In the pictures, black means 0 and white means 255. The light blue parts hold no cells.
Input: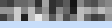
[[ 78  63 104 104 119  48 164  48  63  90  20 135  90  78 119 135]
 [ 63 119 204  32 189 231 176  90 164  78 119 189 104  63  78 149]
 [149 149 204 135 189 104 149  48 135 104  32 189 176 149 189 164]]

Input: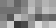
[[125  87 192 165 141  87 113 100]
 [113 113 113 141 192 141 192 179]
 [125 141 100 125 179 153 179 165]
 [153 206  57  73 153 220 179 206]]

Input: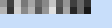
[[179  51 207 136 179  89 148 223  75 164  37 104  23]
 [148  63 195 120 164 104 136 195  89 148  63 104  51]]

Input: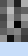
[[147  15 109  58]
 [ 97 121 133  70]
 [ 82 133  30 174]
 [ 70 162  97 162]
 [ 82 174   3 121]
 [109 188  82  97]]

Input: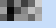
[[161   5  78 134 190 161]
 [ 93  21 147 147 106 177]
 [118  47 134  62 106 206]]

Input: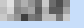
[[201 175 147  63 121 108 188 188 121 201]
 [188 213 133 147 163  92 175  92  92 163]
 [201 225 147 175 147 108 201 108  79 133]]

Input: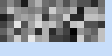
[[ 27  66 149 165 149 192  54 137 123 204  42  42 192 192 177]
 [ 66 110 230  82 165 216 177 192 137  54 192 204  82  82  54]
 [ 66 123 204 123 230 165 177  66  66  54  27 204  98 123 192]
 [ 98 137  98  27 137 177 110  98 137  82 123  82  82  42 110]
 [ 98 149  66 123 149  42 177  42  98  66   3 149 123  98 192]
 [110 192 149 137 123 137  98 204 149 137 177  27 165 165 123]]
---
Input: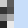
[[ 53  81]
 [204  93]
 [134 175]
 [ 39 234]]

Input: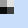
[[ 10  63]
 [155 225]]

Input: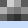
[[103  64  48  78]
 [177 135 119 147]
 [ 91 208 163  91]]

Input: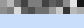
[[140 125 216  95  79 111 111 154 200  52 184 170]
 [154 184 111  66 125 125  66  95  79 140 228  22]]

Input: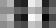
[[140 140 100  85 183 167  73 116]
 [140 155  85  73 196 183  58 100]
 [155 183  45  32 236 211  32  85]
 [167 196  45  20 249 224   6  73]]

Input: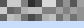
[[203 100 115 176 191 191 130 130 160 130 160 146]
 [100 191 176 115  74 100 176 191 115 160 115 146]
 [ 87 203 203 130  47  74 216 216 100 146  87 160]]
